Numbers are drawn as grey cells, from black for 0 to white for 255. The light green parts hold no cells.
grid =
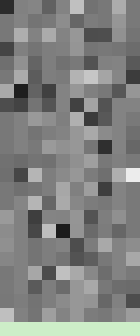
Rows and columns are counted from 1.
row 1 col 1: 44
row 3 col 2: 174
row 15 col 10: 121
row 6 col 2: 171
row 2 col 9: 150
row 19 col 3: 116
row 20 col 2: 129
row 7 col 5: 131
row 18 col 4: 126
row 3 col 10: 116
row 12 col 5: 131
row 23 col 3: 116
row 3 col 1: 120
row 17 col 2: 129
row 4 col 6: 149
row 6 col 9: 134
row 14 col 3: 117
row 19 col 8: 120
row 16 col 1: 154
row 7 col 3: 99
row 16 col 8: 126
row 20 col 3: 167
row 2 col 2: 131
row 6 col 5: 123
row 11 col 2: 129
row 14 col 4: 126
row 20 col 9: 131
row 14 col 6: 128
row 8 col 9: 131
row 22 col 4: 126
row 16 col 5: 131
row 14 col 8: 62
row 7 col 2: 30
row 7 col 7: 128
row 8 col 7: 163
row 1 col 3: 133
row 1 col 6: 192

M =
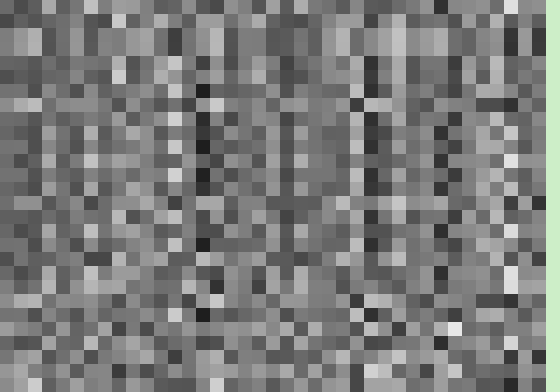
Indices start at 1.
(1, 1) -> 106
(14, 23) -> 112
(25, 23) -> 116
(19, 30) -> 114
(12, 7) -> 193
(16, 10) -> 82
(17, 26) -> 139
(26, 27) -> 130
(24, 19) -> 163
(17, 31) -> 146
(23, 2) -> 116
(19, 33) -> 92
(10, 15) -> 56
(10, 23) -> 114
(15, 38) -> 158
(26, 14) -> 116
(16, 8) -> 108
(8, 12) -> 85
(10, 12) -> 88
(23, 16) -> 105
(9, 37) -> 105
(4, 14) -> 115
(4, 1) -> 126
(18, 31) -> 128
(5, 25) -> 114
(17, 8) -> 116
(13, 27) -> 49
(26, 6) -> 143
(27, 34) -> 97
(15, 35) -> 145
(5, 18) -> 122
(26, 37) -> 57
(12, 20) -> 160
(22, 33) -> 133
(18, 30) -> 112
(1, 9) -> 157
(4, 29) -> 192
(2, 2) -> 96
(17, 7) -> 190
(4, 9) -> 125

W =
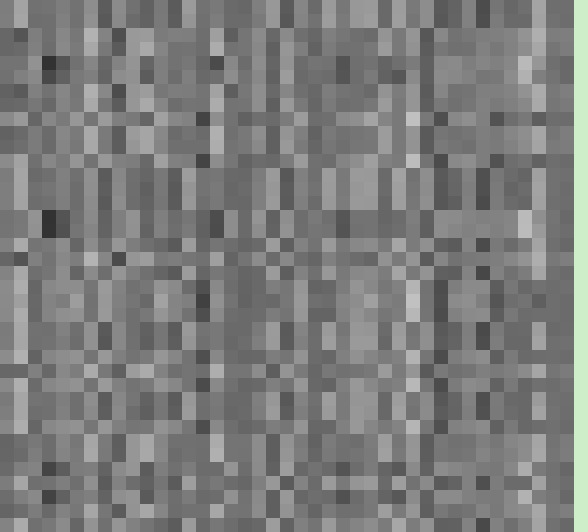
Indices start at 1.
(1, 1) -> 125
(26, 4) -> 134
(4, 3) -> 128
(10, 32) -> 117
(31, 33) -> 129
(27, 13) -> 111
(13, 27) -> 153
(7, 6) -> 118
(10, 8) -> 122
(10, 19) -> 142
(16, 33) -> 139
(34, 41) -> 103
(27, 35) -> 127
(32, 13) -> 112
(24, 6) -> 111
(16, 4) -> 50
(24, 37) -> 105
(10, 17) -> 112
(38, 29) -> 167
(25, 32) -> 92
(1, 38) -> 111
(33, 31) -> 93
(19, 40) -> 120
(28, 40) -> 109
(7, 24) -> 125
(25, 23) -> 109
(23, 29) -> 125
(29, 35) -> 79
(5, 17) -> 136
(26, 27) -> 133
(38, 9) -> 149
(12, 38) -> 115
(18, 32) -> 97
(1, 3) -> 113
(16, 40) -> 116
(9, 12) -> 161
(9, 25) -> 138
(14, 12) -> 120
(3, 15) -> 110

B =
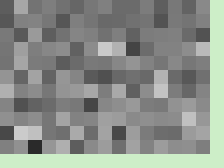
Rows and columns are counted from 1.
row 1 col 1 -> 93
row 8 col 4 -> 107
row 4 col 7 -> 140
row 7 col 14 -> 103
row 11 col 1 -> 128
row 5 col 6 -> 107
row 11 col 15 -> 126
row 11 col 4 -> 150
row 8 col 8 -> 135
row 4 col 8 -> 202
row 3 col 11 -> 124
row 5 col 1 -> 115
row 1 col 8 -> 128
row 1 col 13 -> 120
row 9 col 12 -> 138
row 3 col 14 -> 106
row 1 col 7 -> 119
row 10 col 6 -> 170
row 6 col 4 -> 99
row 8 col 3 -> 98
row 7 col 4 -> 119
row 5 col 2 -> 166
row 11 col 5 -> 175
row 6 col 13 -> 106
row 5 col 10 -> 148
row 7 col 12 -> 195
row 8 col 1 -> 132
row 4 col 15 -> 185
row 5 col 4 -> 121
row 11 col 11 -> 130
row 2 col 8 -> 105
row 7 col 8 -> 125
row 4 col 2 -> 159
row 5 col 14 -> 119
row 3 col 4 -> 94
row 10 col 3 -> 192
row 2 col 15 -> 129

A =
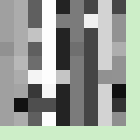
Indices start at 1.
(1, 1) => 160
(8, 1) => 160
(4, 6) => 111
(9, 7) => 69
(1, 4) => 253
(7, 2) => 164
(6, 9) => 146
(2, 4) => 253
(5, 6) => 123
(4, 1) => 145
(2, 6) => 123
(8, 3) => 78
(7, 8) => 211
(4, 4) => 253
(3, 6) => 123
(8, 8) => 211
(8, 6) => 123
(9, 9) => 142
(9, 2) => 172
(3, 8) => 211
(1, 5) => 35
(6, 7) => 69
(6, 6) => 123

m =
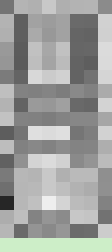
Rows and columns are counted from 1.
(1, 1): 116
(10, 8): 210
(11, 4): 130
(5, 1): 150
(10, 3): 223
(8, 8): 211
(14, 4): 200
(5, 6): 99
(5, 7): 94
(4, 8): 219
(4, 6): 102
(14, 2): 182
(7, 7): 129
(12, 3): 212
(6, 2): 100
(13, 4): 200
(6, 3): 216
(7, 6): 137
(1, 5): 175
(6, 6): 99
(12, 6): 138
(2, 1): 179
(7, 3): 128
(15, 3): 192
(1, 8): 139
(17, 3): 148
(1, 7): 180
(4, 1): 153
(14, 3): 184
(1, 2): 180
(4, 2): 92
